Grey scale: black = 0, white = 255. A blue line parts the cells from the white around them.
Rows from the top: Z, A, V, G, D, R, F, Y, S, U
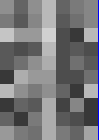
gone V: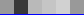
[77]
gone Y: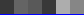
[66]
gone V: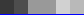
[197]

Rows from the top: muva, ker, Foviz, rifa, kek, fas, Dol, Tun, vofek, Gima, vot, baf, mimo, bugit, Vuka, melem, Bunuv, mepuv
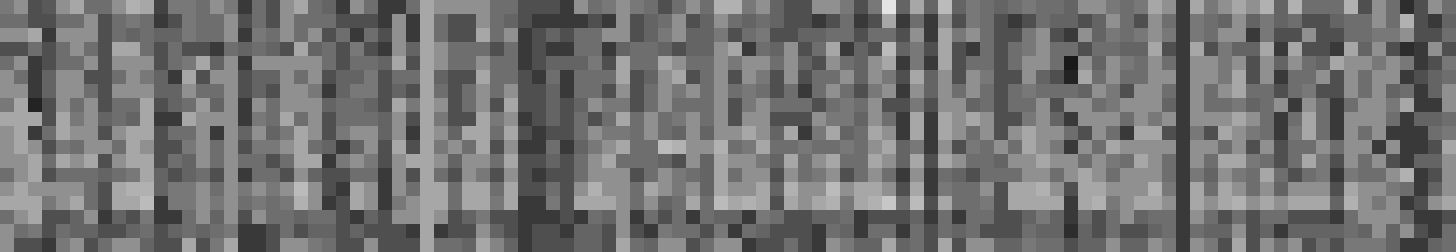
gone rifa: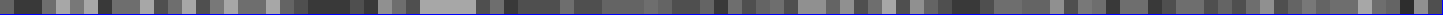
[187]
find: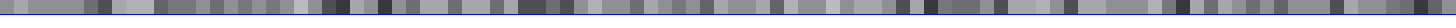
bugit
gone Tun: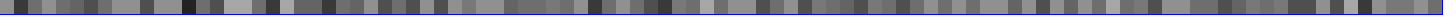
[155]
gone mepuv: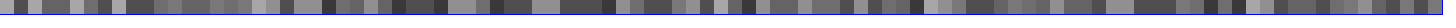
[132]
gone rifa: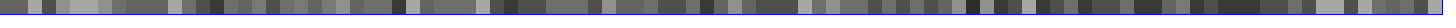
[187]
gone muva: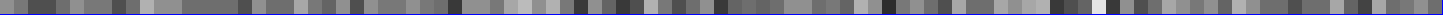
[89]
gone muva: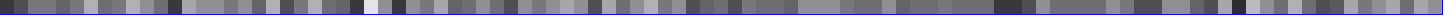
[67]

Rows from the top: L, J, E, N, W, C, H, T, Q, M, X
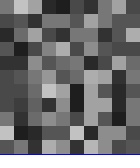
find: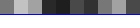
L
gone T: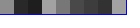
[97]
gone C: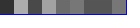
[151]
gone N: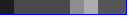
[131]
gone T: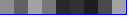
[61]

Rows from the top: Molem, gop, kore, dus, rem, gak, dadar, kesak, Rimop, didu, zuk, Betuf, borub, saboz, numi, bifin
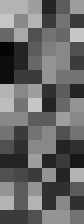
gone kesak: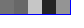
[188]
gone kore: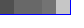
[168]
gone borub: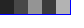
[80]
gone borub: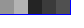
[71]
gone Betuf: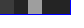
[24]
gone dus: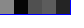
[127]

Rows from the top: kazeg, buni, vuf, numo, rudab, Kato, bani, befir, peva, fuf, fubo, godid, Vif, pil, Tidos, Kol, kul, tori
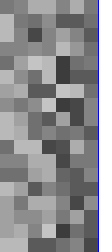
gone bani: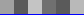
[173]
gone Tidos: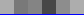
[161]
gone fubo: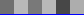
[80]
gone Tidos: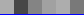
[141]
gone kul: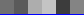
[161]
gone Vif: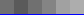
[101]
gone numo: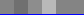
[151]

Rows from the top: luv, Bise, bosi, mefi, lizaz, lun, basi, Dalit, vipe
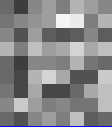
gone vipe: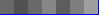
[191]
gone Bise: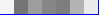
[147]

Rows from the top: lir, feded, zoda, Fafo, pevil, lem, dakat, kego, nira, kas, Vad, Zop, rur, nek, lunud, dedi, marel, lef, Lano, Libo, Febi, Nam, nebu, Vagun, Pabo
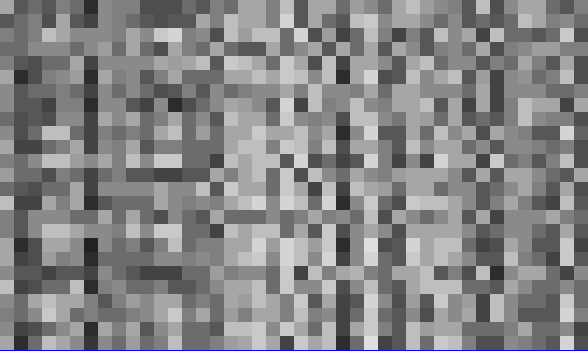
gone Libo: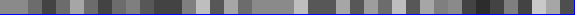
[178]
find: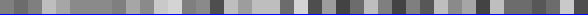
zoda
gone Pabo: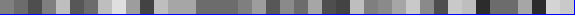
[55]
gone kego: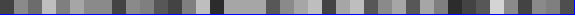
[157]
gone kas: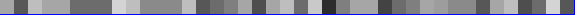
[98]
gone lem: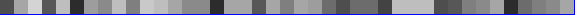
[147]
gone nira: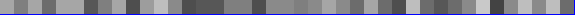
[118]

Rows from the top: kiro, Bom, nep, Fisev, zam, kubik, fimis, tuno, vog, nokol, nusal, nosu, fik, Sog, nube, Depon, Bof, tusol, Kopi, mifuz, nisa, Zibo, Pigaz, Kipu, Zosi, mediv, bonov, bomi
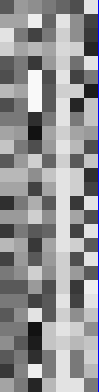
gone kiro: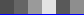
[121]
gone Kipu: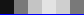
[142]
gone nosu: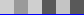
[101]
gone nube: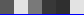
[174]
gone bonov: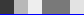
[131]
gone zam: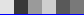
[112]
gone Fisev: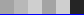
[216]

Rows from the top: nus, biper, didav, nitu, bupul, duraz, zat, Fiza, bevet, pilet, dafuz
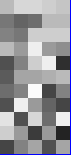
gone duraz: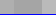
[91]
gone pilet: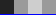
[59]
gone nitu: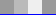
[142]
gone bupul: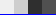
[130]
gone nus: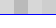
[197]
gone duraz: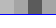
[175]
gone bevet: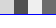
[227]

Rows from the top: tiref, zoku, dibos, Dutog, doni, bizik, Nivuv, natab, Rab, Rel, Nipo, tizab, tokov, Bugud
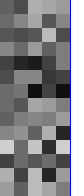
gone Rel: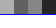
[146]
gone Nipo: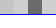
[46]
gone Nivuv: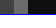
[116]
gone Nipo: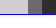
[197]
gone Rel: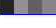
[175]

